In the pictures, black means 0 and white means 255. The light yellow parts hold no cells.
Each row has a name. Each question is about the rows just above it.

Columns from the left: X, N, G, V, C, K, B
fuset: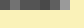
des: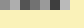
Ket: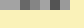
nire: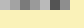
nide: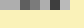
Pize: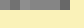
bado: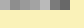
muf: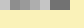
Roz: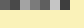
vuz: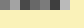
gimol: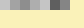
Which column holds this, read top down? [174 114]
N
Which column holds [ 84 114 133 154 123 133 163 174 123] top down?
V
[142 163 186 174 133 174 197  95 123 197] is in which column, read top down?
X
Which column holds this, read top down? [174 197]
X
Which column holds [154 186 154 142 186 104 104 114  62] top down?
B
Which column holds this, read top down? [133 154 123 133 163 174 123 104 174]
V

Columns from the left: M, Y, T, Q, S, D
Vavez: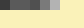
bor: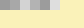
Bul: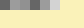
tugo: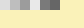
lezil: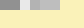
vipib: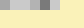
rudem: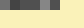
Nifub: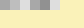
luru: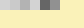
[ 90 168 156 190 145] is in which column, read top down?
Y
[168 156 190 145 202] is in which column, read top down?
Y
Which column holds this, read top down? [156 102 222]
M
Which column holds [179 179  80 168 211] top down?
Q
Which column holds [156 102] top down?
M

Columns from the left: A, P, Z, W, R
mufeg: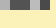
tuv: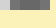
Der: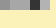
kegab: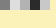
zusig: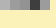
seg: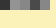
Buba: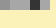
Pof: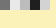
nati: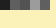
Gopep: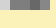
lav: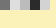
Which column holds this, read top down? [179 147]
Z
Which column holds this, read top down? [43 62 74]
W
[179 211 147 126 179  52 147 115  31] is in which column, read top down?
A
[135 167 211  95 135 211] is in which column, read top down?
R
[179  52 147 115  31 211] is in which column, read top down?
A
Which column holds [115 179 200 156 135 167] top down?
R

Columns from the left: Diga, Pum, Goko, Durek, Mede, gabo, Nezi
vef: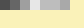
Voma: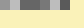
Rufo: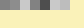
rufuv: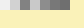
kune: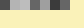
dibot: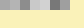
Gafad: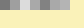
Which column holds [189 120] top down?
Mede
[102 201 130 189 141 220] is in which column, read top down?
Goko
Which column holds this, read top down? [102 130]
Durek
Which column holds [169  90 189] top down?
Nezi
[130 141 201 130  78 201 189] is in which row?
Rufo
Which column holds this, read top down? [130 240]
Diga
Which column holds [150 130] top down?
Diga

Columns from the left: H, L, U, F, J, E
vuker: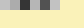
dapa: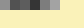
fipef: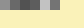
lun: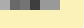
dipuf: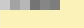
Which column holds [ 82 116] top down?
U
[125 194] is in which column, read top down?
J

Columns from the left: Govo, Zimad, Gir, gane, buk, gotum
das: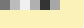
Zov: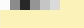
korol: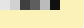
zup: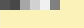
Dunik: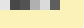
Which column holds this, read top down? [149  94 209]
gane
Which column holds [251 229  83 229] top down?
Govo
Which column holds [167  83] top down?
Gir
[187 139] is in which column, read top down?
Zimad

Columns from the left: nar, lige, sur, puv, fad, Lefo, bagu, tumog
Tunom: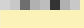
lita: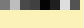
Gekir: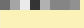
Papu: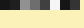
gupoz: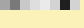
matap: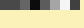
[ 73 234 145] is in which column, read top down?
sur
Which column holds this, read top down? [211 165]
Lefo
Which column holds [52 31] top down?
Lefo
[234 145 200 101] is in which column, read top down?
sur
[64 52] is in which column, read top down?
puv
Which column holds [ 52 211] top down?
tumog
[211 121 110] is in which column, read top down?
nar

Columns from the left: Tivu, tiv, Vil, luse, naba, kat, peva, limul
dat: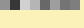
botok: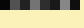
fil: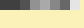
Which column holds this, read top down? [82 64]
tiv
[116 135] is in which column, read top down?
peva

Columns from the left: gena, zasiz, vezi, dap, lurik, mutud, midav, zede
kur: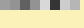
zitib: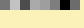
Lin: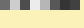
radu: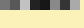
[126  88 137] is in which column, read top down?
mutud
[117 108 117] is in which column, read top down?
gena
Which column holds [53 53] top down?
midav
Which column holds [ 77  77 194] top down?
vezi

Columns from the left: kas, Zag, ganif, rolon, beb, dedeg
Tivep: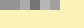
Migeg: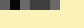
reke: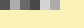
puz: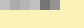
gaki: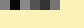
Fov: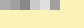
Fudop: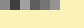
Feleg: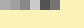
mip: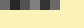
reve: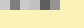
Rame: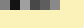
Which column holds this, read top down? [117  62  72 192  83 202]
rolon
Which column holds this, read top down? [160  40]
Zag
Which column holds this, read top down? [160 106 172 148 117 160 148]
dedeg

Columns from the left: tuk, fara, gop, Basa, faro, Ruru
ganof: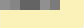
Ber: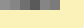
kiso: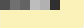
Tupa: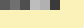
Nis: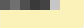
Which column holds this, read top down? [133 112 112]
fara
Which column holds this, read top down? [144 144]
tuk
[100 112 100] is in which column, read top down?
gop
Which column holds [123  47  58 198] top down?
Ruru
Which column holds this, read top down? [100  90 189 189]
Basa
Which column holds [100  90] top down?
Basa
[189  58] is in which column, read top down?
Basa

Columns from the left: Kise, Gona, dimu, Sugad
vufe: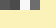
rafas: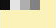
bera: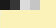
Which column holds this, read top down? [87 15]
Kise
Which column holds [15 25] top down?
Kise
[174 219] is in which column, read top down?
dimu

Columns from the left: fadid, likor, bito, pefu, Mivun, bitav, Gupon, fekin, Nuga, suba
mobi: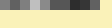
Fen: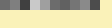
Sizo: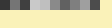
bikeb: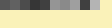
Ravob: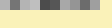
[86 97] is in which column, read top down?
Gupon
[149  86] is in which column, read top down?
bitav

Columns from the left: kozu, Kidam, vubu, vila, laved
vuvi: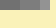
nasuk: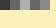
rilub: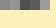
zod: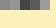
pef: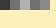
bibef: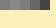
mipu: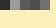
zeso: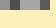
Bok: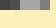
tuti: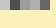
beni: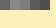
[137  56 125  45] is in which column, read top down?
kozu
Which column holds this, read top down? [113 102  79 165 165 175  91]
vila
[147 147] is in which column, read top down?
Kidam

